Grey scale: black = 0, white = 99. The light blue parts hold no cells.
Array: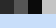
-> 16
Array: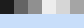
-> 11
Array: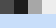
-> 29
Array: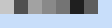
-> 77
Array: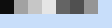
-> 5
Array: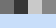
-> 44
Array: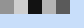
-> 57
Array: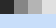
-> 16
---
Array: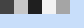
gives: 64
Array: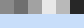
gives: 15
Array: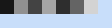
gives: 82
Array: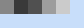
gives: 79
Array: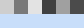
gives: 29
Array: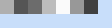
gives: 25
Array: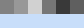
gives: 37
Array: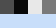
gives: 47
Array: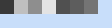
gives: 45
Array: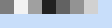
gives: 81
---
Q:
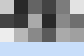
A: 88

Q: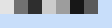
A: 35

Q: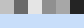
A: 14

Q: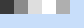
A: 68

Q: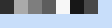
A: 28

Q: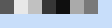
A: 47

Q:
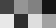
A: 8

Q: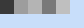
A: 74
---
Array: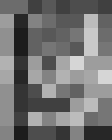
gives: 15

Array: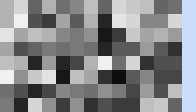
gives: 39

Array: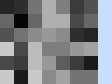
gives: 45

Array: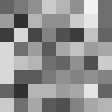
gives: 70

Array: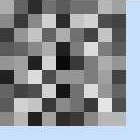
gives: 71

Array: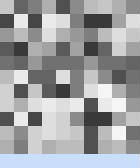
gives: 54
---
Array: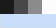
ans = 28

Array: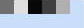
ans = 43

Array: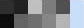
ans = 52

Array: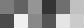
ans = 79

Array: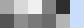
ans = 70

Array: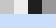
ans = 59

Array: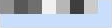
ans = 71

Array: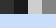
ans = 19

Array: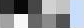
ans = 76
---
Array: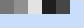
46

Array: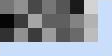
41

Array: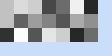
56

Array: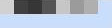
60

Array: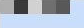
43

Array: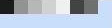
57

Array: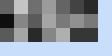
43

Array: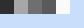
43

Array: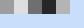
61
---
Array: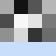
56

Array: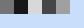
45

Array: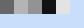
40

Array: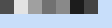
30

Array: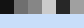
7

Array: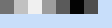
44

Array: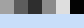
63

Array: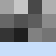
20

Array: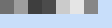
43

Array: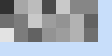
88
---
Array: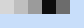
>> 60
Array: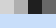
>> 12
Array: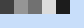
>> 44
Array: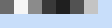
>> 54
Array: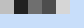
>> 43
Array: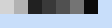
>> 13
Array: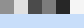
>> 29
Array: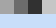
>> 19
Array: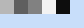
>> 50
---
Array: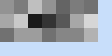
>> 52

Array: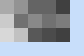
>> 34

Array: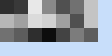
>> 26

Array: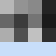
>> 31

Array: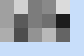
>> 57

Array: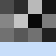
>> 34

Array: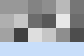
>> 77
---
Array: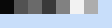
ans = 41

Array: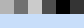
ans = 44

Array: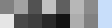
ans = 24

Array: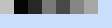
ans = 15

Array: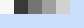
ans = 96

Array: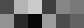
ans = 16

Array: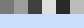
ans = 61

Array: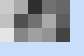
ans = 89
